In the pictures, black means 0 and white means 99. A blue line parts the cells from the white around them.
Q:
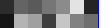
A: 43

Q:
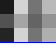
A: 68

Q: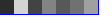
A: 62

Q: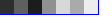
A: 92

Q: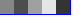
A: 20

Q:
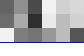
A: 33
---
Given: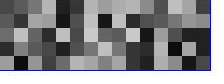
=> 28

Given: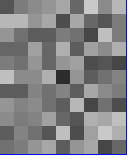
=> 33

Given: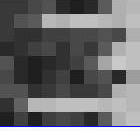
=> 22

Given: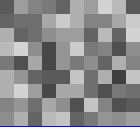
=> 35

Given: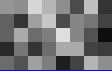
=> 58

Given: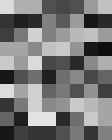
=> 85

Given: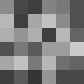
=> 54

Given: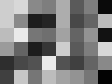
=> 80
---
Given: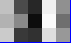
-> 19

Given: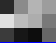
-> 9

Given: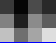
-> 43

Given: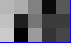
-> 60

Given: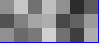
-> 44

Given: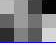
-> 50

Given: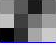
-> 18

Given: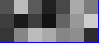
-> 52
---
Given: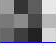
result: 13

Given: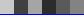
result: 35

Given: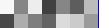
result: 79

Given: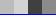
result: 25

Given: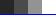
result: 57

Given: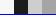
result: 80

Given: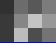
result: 30

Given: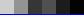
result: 11
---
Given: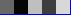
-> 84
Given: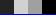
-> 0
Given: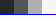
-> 96
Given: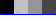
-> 27
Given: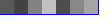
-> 64
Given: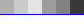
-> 22
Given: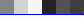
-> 24
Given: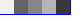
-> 22
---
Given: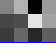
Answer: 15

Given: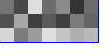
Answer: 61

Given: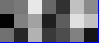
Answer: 69

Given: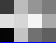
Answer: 44

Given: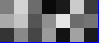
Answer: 27

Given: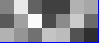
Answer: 44

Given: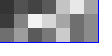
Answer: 35
